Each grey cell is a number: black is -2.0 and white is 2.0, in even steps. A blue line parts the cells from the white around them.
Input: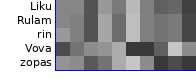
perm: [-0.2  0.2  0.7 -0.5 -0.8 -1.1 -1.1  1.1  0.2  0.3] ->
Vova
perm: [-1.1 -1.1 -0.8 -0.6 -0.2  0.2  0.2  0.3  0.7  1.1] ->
zopas

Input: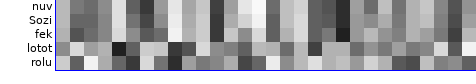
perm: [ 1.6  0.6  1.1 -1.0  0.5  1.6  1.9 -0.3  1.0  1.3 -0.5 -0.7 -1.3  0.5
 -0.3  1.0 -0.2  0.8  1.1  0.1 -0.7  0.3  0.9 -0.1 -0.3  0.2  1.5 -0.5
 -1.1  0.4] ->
nuv
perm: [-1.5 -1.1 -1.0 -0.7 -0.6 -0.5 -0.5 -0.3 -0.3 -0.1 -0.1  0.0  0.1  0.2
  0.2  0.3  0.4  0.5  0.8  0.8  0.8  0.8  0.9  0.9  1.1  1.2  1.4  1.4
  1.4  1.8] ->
fek
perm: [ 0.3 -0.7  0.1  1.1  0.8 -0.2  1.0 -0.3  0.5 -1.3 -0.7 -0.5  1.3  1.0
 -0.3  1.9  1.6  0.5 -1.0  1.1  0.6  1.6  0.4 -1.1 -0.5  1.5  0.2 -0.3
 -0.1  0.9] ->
nuv
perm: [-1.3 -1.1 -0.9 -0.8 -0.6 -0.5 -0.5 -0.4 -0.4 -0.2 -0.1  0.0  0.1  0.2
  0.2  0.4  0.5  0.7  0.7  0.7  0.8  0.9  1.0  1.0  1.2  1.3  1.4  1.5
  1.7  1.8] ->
Sozi
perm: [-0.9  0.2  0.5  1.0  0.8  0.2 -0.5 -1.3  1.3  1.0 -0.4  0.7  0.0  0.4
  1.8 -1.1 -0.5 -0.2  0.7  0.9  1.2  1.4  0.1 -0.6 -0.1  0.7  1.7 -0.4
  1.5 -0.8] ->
Sozi

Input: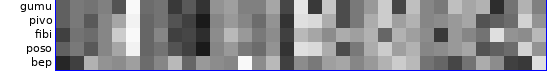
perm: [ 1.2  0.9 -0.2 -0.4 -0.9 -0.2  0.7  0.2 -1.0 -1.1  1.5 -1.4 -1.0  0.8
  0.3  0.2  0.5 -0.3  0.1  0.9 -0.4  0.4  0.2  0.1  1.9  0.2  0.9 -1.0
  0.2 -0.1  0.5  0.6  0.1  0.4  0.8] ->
bep
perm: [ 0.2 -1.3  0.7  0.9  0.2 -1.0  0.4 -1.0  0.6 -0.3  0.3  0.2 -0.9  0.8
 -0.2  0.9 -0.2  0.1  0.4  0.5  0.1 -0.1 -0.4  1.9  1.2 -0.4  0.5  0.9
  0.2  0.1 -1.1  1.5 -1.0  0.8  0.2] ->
fibi
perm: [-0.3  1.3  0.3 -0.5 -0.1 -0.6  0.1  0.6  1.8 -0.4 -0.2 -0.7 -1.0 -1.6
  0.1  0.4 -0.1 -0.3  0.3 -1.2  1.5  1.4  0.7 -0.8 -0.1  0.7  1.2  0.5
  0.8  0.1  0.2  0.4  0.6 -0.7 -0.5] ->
poso
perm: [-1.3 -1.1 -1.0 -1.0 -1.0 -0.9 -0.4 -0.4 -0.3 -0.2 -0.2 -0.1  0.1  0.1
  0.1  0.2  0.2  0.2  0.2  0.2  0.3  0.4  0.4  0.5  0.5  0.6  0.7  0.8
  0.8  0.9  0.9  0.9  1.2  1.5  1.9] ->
fibi

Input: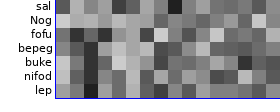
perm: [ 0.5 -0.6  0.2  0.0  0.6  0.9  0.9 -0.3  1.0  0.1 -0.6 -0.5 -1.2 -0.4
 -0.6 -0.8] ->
bepeg
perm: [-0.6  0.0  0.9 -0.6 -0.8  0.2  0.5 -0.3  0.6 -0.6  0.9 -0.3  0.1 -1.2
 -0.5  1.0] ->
nifod
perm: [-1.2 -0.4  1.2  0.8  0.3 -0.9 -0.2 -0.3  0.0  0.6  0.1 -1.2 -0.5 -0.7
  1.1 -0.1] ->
buke
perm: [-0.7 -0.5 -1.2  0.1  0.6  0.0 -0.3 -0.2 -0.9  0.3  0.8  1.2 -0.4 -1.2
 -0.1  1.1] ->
buke
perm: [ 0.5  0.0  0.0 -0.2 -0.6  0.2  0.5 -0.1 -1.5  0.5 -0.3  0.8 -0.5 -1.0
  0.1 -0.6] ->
lep

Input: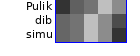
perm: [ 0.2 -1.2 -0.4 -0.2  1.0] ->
simu
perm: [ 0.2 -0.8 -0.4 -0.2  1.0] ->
dib
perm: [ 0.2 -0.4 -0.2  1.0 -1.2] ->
simu
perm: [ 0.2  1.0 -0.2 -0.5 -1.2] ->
Pulik
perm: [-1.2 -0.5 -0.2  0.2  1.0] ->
Pulik

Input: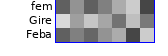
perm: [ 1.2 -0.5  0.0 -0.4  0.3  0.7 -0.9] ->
Feba
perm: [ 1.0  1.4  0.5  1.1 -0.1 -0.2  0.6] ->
Gire
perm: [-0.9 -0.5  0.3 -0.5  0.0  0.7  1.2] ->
fem
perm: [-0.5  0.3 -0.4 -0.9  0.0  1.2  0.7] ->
Feba

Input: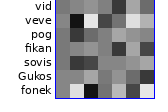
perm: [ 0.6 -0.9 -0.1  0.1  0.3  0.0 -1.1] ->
fikan
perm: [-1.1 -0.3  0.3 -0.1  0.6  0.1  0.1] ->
Gukos
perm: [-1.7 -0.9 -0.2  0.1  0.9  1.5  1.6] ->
fonek
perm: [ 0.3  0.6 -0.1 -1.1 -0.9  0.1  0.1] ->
sovis
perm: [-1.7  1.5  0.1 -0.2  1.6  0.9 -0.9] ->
fonek
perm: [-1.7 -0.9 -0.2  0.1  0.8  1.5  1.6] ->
veve
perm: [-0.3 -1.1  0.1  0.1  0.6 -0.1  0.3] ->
Gukos

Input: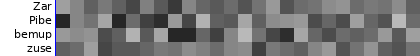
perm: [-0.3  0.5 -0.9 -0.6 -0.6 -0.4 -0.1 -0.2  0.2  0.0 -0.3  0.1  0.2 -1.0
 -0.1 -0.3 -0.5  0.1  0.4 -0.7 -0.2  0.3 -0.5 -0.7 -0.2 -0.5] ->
zuse
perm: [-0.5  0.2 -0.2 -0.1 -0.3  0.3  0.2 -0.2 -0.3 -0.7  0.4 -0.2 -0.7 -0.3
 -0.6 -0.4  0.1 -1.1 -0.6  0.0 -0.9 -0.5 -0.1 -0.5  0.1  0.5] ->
Zar
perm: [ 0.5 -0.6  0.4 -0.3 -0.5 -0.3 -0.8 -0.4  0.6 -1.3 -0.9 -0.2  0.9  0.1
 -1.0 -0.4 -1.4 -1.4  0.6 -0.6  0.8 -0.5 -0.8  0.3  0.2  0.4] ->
bemup
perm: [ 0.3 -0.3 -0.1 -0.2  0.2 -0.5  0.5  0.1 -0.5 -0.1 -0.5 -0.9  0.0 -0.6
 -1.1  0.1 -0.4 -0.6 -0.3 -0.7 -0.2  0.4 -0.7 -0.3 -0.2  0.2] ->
Zar
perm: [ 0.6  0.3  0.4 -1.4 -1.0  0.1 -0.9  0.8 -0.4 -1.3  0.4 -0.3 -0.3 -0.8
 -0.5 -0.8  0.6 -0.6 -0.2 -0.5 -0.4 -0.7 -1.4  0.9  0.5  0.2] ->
Pibe
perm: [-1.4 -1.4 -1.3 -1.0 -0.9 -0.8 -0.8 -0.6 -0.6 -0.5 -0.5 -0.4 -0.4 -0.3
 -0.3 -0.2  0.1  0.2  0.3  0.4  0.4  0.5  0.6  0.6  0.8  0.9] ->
bemup

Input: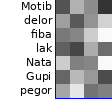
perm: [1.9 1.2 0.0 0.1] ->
Nata
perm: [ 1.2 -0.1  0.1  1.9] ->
fiba
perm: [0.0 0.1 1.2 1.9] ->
Nata
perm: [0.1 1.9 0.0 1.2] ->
Nata

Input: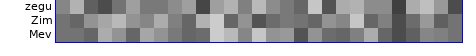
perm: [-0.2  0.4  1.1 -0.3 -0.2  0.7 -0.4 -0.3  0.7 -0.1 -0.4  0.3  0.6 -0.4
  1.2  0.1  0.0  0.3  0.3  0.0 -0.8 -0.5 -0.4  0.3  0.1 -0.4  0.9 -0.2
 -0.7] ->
Mev
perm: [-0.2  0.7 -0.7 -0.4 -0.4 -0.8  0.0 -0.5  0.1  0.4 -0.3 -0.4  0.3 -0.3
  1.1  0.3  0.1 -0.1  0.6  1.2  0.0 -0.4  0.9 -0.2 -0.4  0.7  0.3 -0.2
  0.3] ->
Mev
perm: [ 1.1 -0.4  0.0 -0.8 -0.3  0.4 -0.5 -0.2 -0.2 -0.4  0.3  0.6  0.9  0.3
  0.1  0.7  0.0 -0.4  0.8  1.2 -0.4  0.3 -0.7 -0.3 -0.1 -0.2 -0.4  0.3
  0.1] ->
Zim

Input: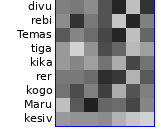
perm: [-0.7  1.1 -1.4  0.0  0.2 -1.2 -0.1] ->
rebi
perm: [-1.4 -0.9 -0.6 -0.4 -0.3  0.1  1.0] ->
Temas
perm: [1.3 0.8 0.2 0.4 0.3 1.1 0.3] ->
kesiv
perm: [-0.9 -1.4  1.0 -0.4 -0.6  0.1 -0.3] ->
Temas

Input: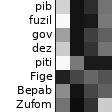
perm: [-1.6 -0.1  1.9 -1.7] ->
fuzil
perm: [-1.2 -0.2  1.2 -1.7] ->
dez
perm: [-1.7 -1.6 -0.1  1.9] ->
fuzil
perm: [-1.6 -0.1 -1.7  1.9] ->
fuzil

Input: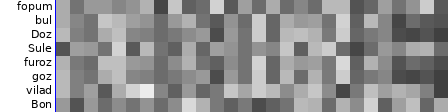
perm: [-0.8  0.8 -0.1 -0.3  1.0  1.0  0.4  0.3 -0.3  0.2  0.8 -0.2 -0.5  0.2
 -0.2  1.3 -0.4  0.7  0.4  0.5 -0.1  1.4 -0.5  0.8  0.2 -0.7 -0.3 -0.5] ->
furoz
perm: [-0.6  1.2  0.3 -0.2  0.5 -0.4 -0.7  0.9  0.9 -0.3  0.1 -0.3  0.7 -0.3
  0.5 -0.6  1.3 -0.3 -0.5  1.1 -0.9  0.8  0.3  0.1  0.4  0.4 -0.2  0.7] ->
fopum
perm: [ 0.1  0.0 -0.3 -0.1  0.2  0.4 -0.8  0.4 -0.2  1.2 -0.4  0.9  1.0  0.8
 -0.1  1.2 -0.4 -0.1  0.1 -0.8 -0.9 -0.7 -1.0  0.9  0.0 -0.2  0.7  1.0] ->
Doz
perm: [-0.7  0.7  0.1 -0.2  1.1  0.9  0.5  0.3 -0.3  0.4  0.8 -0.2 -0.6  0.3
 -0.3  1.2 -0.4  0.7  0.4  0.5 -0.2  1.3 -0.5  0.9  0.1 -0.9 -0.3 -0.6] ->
bul
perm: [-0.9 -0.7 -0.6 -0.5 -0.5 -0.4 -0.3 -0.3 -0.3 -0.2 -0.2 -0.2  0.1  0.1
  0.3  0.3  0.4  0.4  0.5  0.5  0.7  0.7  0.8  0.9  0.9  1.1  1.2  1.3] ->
Sule
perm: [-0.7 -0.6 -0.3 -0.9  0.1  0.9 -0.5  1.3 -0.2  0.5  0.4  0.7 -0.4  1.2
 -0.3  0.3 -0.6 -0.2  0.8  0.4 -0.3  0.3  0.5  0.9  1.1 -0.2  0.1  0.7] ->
bul
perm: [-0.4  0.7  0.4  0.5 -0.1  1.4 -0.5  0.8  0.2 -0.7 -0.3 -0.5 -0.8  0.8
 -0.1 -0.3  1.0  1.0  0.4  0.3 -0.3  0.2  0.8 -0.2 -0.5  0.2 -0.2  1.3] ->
furoz

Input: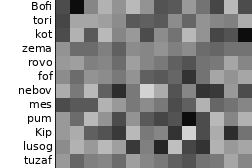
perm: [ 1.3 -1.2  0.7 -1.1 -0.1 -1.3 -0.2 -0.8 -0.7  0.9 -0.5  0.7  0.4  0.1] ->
Kip
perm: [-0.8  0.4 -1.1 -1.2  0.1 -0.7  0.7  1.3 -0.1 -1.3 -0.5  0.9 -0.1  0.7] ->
nebov
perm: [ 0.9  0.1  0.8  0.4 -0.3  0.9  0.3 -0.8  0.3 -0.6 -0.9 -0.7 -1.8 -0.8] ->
pum
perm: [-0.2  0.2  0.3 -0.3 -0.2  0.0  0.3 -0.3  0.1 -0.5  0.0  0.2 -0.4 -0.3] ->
zema
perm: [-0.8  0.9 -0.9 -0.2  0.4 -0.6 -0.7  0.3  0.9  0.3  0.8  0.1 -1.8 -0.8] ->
Bofi

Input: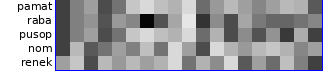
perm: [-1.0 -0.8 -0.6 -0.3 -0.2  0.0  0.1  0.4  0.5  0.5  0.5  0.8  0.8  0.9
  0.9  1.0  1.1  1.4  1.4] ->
pamat
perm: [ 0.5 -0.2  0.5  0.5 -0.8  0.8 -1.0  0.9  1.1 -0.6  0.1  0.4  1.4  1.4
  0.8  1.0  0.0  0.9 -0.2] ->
nom
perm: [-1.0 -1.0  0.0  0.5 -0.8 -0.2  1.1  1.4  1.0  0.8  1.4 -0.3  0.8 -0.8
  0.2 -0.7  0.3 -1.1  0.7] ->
pusop
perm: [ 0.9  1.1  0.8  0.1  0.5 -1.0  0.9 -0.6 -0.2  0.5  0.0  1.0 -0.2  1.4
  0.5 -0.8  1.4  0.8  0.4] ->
nom
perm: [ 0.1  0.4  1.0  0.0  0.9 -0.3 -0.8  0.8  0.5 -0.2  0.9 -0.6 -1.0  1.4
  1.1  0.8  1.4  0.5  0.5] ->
pamat

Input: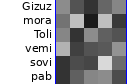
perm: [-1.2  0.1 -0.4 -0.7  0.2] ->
Gizuz
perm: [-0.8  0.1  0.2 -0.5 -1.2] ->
pab
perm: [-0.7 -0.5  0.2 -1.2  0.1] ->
Toli

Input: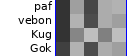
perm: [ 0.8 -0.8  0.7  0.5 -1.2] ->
vebon
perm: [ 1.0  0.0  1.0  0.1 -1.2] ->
Kug

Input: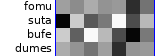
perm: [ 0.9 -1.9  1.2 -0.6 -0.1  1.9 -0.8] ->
suta
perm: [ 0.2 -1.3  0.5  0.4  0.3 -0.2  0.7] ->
fomu

